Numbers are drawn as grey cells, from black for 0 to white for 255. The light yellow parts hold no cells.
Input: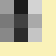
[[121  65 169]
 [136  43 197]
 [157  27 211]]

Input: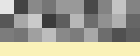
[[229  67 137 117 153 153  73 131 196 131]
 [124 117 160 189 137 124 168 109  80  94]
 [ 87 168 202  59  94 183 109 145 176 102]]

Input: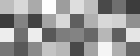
[[ 60 131  66 164 216  95 176 216 209 144]
 [119  88 138 196 183  73 164 245 176 103]
 [190 216 170 253 157 222 190  73 111  60]
 [237 111 237  88 125 131 103 183  95 229]]

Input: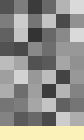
[[ 97 196  51 104 137 218]
 [ 82 125  59 104 180 218]
 [188 166  82  90 166 145]
 [131  90 104  74 204 173]
 [125 204 117 196  74 145]
 [ 82  74 137 110 152 152]
 [159 210 152 188  67 152]
 [173 110 159  59 180 131]
 [117 125 166 196  97 117]]

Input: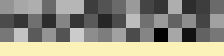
[[119 195  90 148  83 203 141 125 161  75 133   3 167  18  98 119]
 [ 75  53 112  45 133  53  90  38  75 189 112 154  98 141  68 161]
 [148 167 174 106 182 182  61  83 106 154  68  53 174  45  61 106]]

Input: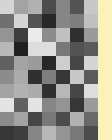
[[140 171  48 126  54 200  91]
 [140 163  70 120  76 177 105]
 [112 213  83  40 134 126 192]
 [ 54  62 134 184 148 120  76]
 [ 97 163 155  40 206  70 213]
 [163 177 171  48 184  70 221]
 [213 163 177  76 134  83 200]
 [184  33 221 221 120  83  91]
 [228  97 228 134 148  54 155]
 [148  62 235 140 192  48 155]]

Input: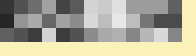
[[ 96  82  60 211  60  82 140 170 176 133 183 217 133]
 [ 53  82 110 162  68  90 211 203 224 156 156 156  96]
 [ 38 148 170 103 162 140 217 189 231 189 117  75  75]]

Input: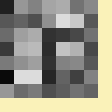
[[ 87  99  79 144 220 200  87]
 [151 107 122  79  93 114  99]
 [ 32 151 130 165 172 114 136]
 [122 144 159  50 130 136  87]
 [107 159 172  50  57  72 114]
 [ 57 178 186  44 194 178  72]
 [ 10 220 220  38  99  64 130]]
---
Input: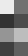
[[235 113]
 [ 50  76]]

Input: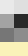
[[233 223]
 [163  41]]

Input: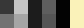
[[ 55 196]
 [114 165]]

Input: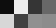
[[ 13 237]
 [215  65]]

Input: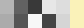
[[181  98]
 [171  85]]

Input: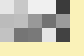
[[230 200]
 [187 190]]

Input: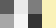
[[ 92 233]
 [167 245]]

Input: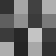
[[ 50 166]
 [ 95 144]]

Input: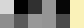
[[215   1]
 [142  91]]
